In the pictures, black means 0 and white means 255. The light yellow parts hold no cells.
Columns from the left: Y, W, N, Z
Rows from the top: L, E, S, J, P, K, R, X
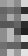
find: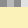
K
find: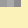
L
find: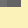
R
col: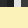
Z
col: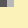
W

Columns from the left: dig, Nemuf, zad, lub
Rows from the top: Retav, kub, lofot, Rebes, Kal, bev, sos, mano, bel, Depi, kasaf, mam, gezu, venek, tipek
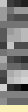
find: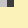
Retav
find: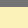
Rebes
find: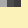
bel

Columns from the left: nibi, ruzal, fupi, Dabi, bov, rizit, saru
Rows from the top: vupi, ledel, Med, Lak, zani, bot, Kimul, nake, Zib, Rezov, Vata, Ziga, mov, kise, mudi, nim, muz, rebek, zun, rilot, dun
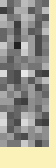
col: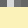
nibi
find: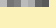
Med
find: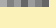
kise

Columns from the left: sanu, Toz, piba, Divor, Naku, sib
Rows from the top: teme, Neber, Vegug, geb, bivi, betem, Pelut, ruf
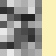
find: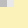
ruf
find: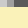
betem
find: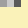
geb

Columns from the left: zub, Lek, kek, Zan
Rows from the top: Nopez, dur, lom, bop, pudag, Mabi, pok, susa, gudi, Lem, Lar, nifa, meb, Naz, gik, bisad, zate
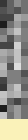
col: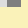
kek
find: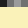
bop
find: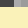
lom
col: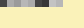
zub
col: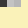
zub

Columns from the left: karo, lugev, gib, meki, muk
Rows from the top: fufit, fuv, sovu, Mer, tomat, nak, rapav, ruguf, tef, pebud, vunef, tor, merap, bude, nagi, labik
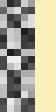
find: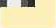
tef
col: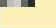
karo
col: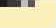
meki

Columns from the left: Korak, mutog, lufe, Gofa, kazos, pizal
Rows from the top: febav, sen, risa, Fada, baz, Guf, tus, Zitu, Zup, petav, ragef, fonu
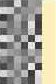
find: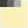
risa
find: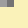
Fada

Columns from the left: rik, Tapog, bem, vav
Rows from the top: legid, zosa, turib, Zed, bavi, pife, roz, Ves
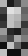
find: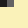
bavi
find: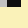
Ves
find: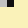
Ves
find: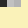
turib
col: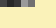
rik

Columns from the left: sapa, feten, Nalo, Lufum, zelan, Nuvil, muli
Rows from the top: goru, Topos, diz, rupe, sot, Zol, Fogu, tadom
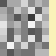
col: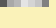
sapa
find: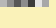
diz
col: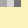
muli
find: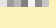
rupe

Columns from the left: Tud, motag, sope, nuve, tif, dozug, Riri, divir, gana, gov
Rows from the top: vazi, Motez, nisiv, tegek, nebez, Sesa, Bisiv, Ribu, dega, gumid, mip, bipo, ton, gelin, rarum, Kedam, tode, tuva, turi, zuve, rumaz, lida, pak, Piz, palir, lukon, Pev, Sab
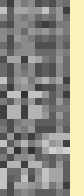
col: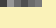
Riri
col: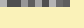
motag

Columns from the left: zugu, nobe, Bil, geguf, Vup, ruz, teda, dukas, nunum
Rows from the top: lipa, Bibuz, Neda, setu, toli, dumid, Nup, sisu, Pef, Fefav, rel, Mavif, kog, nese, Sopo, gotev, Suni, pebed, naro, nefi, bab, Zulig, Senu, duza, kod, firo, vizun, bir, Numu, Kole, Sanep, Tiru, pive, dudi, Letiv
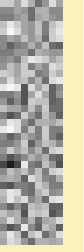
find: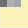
sisu
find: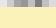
setu
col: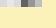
nunum
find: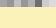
dumid
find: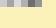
lipa
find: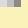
firo
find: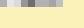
pebed

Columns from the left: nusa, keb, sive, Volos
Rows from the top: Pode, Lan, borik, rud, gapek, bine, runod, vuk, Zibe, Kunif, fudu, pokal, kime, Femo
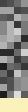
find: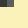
Zibe
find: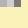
gapek
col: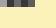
sive
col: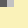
sive
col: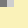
Volos
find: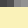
pokal
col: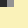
keb

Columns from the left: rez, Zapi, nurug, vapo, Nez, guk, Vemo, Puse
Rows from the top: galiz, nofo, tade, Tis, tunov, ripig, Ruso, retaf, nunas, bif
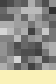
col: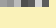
nurug
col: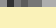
Puse
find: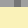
Tis

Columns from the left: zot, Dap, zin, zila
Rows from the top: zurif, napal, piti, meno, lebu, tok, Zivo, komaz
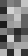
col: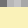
zin
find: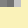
zurif

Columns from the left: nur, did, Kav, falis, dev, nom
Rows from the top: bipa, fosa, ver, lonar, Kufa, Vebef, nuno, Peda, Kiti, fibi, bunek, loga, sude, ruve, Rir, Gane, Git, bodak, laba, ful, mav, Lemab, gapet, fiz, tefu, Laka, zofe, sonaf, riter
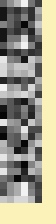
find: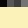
Git
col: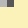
did
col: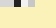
nur
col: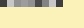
nom
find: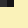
Rir

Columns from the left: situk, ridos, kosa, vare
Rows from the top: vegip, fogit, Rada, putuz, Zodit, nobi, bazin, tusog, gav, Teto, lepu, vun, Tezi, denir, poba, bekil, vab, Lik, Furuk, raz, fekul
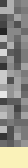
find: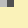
Furuk
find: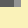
poba
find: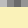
nobi
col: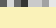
situk
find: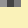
bekil

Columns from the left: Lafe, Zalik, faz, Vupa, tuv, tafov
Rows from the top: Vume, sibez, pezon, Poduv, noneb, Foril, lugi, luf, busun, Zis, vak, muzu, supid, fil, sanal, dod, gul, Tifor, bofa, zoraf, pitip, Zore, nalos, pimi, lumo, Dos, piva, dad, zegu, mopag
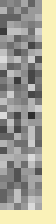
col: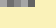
Zalik
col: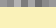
Vupa
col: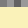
faz
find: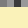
muzu
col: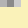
tafov
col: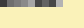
faz
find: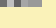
Tifor

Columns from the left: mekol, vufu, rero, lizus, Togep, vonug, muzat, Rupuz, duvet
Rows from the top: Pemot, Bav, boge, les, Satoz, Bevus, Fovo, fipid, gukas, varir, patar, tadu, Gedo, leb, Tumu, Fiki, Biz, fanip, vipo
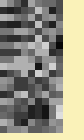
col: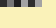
rero
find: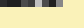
les
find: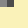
Satoz
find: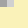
Fovo
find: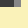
fipid

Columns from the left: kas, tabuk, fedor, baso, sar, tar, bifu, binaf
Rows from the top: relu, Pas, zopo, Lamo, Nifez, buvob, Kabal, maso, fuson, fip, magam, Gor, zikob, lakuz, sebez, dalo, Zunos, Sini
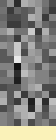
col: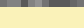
tabuk
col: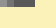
tabuk
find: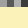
lakuz
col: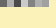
sar
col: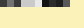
fedor
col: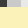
fedor

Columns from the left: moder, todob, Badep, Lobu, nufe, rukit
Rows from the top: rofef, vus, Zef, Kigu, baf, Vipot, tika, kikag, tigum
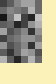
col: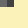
Lobu
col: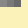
todob
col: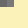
Badep

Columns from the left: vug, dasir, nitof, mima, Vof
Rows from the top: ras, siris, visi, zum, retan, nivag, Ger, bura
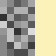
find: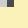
zum
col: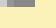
vug

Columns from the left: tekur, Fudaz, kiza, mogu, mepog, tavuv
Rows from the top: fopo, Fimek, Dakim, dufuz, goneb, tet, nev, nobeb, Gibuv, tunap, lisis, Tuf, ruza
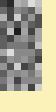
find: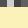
tunap
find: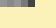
Gibuv
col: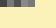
mepog
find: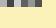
Dakim

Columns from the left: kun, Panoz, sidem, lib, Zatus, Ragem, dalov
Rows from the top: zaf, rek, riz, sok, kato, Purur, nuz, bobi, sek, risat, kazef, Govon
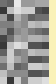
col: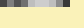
Panoz
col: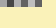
dalov
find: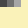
Purur
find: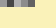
riz
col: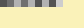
Ragem
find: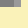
sok
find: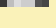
rek

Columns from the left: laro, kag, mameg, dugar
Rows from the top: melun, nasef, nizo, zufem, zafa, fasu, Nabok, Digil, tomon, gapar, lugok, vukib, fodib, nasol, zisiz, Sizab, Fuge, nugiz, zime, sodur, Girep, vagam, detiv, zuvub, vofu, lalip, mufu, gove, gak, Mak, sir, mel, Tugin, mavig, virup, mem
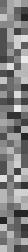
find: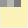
vagam
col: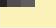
dugar
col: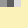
kag

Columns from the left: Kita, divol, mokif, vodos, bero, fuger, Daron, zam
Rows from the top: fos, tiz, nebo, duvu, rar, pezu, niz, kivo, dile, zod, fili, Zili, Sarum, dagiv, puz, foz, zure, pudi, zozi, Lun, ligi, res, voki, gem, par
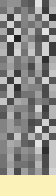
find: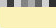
nebo
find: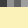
fili
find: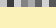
Zili
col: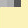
zam
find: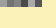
zod
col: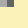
Kita

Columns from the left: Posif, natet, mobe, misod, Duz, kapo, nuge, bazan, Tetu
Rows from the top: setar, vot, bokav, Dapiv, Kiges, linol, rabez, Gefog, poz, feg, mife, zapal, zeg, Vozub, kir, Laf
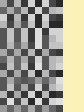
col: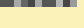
Posif
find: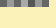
Laf
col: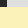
kapo

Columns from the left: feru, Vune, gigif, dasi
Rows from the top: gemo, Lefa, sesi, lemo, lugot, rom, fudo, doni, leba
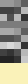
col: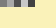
feru
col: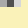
Vune
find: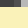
Lefa
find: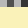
sesi
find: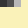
doni
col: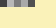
feru
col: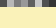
gigif

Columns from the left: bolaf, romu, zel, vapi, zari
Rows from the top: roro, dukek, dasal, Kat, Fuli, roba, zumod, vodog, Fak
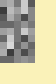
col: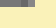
zel
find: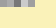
Fuli
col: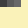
bolaf

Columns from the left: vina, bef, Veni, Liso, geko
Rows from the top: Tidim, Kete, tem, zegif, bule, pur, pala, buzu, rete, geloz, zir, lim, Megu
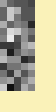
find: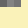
zegif
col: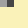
Veni
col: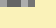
vina
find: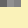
buzu
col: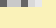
bef
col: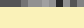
Liso
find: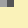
zir

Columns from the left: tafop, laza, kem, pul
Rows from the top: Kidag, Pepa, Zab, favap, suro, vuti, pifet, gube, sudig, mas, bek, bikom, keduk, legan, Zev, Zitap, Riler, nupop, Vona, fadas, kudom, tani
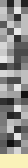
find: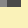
gube
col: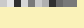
tafop
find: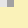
Zitap
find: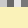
Pepa
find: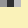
Zab
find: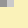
vuti
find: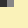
vuti

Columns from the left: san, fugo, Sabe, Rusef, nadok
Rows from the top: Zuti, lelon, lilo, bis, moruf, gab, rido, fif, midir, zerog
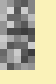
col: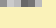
san
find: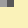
gab
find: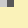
fif

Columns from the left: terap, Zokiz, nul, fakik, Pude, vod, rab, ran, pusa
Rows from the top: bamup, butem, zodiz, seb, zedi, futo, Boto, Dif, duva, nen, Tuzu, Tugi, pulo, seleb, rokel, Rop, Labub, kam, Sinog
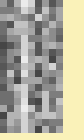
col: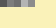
ran
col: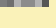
ran
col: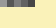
nul
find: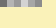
kam

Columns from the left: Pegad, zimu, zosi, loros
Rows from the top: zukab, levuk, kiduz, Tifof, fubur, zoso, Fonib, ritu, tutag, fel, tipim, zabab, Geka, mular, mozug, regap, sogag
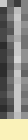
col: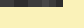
Pegad
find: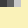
Geka
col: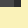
Pegad
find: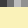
zabab
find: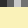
Fonib
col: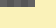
zimu

